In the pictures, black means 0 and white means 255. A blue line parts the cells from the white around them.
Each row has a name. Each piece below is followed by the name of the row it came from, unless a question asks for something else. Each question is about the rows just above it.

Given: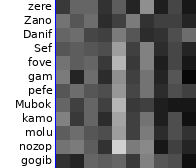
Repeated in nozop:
[123]
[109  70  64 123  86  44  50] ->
Danif
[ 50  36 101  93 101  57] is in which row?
gogib
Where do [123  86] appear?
Danif
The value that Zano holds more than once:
[64]
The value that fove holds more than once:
[57]
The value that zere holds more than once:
[101]

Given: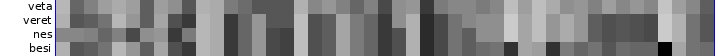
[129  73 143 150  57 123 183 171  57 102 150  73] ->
nes
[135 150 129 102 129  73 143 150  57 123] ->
veta
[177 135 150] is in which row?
veta

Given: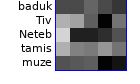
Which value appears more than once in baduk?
[74]
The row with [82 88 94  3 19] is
muze
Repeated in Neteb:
[32]

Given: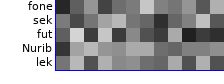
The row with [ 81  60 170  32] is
fut
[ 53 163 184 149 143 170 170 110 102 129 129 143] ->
Nurib
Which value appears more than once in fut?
[60]

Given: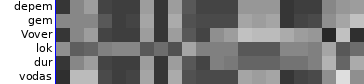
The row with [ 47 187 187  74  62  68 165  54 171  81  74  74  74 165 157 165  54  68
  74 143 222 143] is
vodas
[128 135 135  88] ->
lok

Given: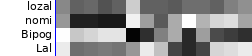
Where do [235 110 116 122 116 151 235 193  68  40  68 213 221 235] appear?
Lal
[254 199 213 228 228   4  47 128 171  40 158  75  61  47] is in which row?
Bipog
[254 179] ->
nomi
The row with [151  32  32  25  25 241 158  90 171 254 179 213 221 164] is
nomi
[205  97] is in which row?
lozal

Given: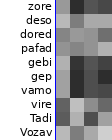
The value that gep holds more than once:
[45]
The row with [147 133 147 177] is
pafad
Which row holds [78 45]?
gep
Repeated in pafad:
[147]

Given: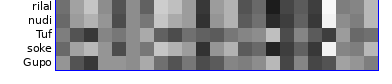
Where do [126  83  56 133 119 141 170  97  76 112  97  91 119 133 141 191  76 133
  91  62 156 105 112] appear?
Tuf
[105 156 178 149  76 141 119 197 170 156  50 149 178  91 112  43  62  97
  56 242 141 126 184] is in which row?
nudi

